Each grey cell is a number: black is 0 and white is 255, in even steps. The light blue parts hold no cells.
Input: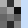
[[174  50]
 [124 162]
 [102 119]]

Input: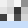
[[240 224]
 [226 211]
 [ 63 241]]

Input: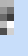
[[180 182]
 [147 112]
 [105  61]]

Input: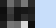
[[ 31 110]
 [ 13  62]
 [ 17  52]]

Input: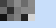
[[ 65 105]
 [108  45]
 [ 19 104]]

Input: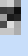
[[195 208]
 [ 58  66]
 [160  27]]

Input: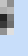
[[195 142]
 [173 183]
 [ 35 121]]

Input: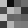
[[190  12]
 [ 78 188]
 [202 101]]

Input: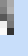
[[138 171]
 [126 178]
 [ 87 128]]
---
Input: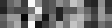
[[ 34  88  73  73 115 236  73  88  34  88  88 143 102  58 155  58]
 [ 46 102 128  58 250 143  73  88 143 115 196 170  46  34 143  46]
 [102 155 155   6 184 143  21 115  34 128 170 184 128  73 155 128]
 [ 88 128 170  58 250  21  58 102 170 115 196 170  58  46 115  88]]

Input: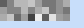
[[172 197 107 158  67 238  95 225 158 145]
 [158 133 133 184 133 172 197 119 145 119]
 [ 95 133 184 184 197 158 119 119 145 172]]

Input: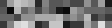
[[102 102  71 145 145 170 170 170 184 118 145 118 184  56  87  56]
 [ 87  11 184 102 130  71 118  87  25  11 158 130 102 102 102  87]
 [ 71 158 197 184 170  41 130  87  87 102  71  71 145  87 158  25]
 [ 56 130 210 223 184  41  71 197 197  25  56  56 170 118 223 118]]

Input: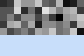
[[ 84 127  72 139 139  72 127  58   2 152 167 198]
 [152  72 100 127  84 167 152 198 112 127 198  16]
 [ 58 167 182 100 167  29 139 139 112 139  58 182]
 [ 43  58 198 152 152 198 100  84 182  16  29 100]
 [ 84  84 213  43 112  43 226 182 127 167 182  58]]

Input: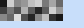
[[ 65 121  81 177  93  37  93 207 151]
 [ 24 207 136 151 191 207 121 165 105]
 [136 105 222  81  37 136 191  51  24]]

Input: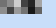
[[141  67 153 114  24  99]
 [114 141 206  67  38 165]]
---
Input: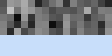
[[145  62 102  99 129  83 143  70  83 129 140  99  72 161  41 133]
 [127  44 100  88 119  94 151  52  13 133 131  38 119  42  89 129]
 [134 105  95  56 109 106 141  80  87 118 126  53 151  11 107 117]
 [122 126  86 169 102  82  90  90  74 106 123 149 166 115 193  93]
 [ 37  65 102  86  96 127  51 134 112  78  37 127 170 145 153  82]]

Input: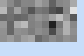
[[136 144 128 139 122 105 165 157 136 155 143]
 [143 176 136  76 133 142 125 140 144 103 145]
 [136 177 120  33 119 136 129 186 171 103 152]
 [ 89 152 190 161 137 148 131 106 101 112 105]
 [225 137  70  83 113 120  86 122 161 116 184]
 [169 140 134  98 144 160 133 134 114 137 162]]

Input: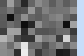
[[ 72  30  25 101  90  57 128 236  45 132 139]
 [137  97 134 112  77 109 107 228 150 109 142]
 [ 91 211  60 133 124 160  51  51  74 150 181]
 [ 58 109 107  90  83  84 129  42 161 163  63]
 [161  15 115 102 108 144  39  13  96 111  89]
 [ 85 105 135 126 107  93 101 143  93  15  92]
 [145 117 116 113 129  96 151  84  79 118 100]
 [111  93 117  93 121 139 101  40  99 158  86]]

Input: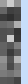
[[ 68  85  88]
 [130 115 123]
 [119  74 132]
 [180  84 146]
 [ 88  59  97]
 [125  86  99]
 [ 55 204  81]
 [ 51  83  80]
 [175 110 102]
 [ 65  48  59]
 [ 69  64 101]
 [146 204 158]]

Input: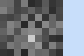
[[ 48  69 106 102 127  37 112  48  53]
 [ 86 127  61 147 118 127 107 121  69]
 [ 45  51  79 103 203 109 111  72  85]
 [100 125  76 131 137 126  81 125  99]
 [131 102 136  51 129  39 114 131  82]
 [ 68 101  52 137  55 122  80  67  75]
 [ 71  47  95  73  99  77  69 100 127]
 [ 64  53  89  53  43 123  67 107 110]]

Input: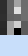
[[ 91   0 161  39]
 [ 91 206 162  41]
 [110 101  97  47]
 [110 223 100  45]
 [109 163 100  45]]
